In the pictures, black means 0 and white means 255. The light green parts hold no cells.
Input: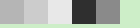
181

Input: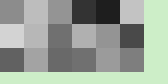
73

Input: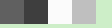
191

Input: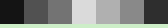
81

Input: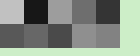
74

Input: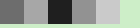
146
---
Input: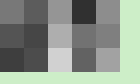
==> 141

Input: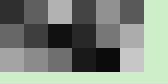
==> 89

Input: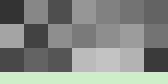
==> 99

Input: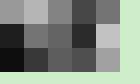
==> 116

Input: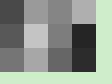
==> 175

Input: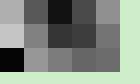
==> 144

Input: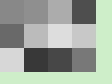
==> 78
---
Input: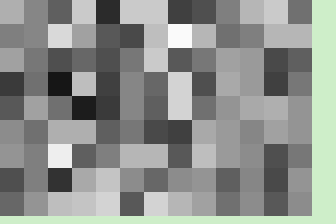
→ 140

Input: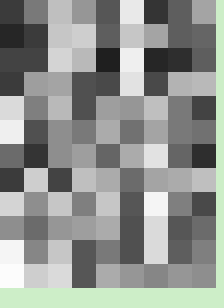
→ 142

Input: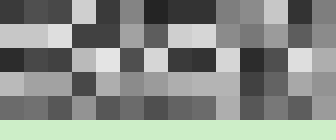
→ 155

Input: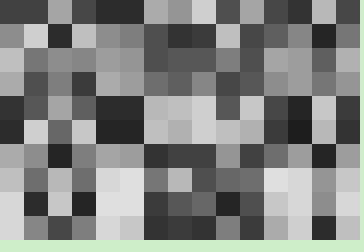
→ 191

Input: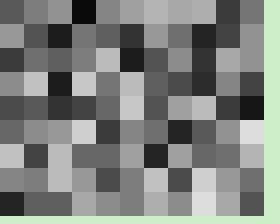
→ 83

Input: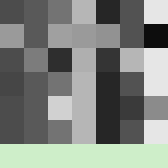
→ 230

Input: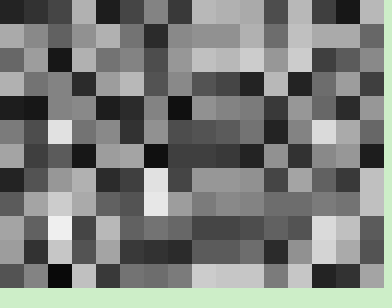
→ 164
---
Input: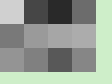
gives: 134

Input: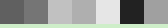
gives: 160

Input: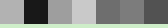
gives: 82

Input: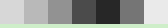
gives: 234

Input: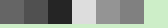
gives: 128

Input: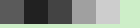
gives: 205

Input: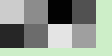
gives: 159

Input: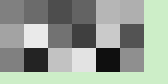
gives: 143

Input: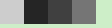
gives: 117

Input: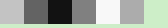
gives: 172
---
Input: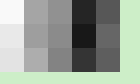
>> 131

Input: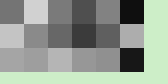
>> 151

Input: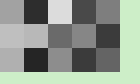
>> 141

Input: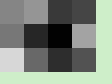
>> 104

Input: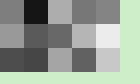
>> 165

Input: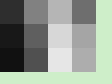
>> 80

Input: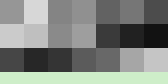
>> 104

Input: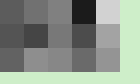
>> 135

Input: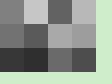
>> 47

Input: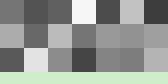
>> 132
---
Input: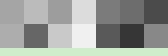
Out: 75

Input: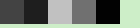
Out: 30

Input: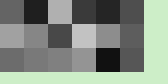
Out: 31

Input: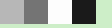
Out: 116

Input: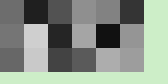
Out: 31

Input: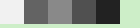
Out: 80

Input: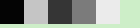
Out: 53

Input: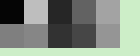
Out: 38

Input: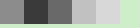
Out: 105

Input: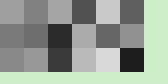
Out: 43
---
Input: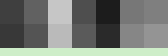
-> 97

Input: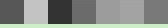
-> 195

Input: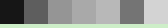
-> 94

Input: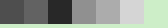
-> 98

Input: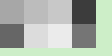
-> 188

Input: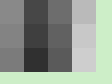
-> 71

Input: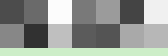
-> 106
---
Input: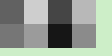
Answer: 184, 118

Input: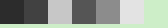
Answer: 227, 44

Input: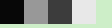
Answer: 232, 7

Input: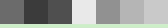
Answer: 201, 107

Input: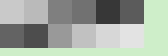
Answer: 91, 99

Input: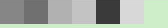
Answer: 216, 134

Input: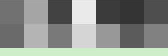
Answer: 78, 106
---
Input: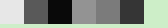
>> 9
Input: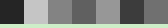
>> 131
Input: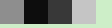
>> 56
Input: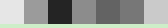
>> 36
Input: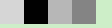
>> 183
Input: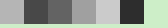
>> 99
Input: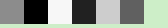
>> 247
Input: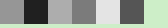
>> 173
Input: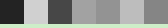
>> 71
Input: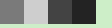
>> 67
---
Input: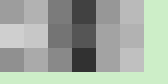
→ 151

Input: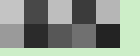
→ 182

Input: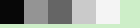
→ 244

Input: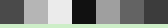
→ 159

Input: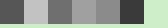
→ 138

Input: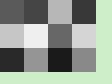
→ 198

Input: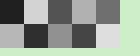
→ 111

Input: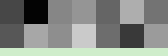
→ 101

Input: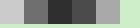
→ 169
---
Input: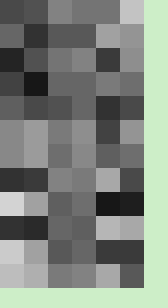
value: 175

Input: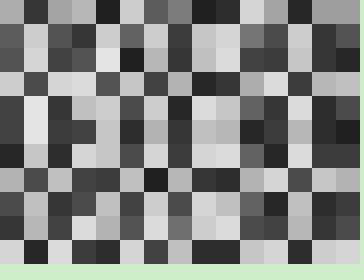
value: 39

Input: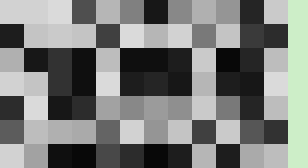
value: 162

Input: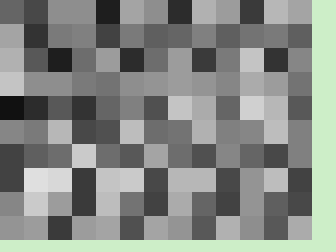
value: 156

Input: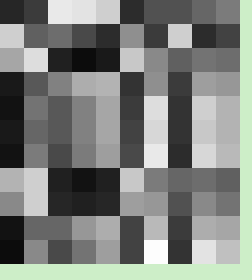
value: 137
